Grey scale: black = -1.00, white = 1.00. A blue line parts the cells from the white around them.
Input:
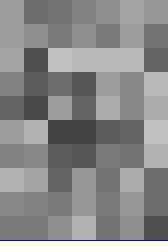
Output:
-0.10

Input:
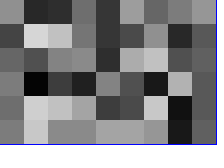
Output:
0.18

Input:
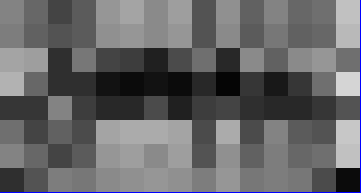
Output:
-0.07

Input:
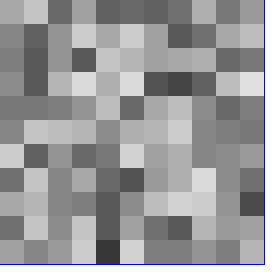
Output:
0.16

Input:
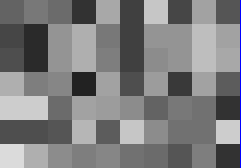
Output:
-0.33

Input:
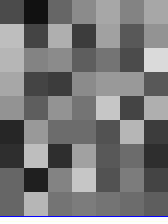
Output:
-0.09
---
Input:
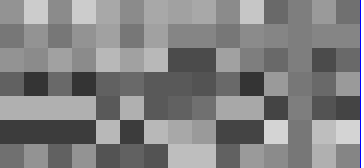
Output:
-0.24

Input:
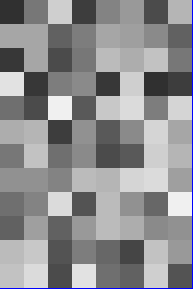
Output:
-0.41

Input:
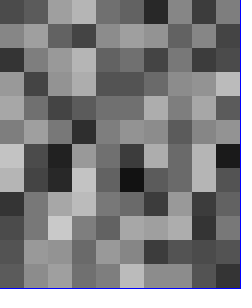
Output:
0.25

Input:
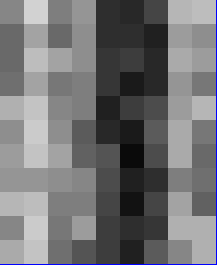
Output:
-0.13

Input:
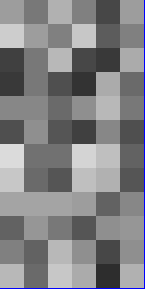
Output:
0.56

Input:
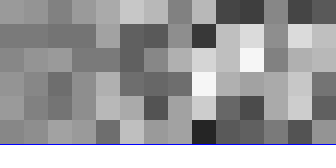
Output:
0.27
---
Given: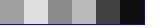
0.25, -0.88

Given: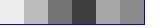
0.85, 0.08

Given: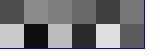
-0.39, -0.28

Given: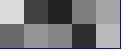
0.71, 0.45

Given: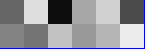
-0.20, 0.85

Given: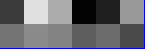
-0.54, -0.42
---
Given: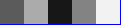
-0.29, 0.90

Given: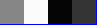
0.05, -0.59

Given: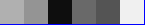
0.38, 0.88

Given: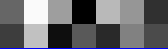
-0.20, -0.41

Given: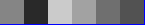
0.04, -0.36

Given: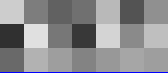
0.61, 0.24

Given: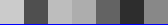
0.59, 0.07

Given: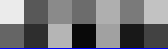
0.84, -0.48

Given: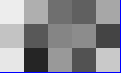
0.86, 0.58
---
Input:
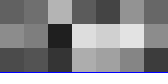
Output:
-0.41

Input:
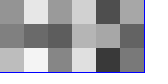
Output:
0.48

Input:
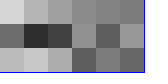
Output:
0.47

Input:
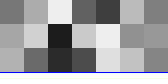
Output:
0.40

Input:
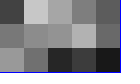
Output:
0.20

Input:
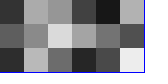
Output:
-0.65

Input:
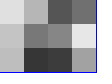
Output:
0.49
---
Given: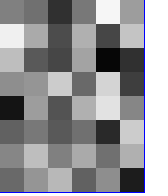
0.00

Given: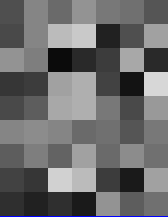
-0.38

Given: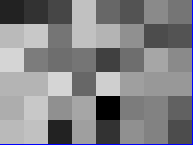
-0.73

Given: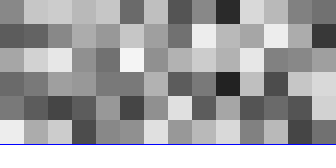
0.07

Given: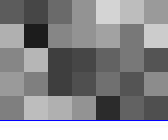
-0.28
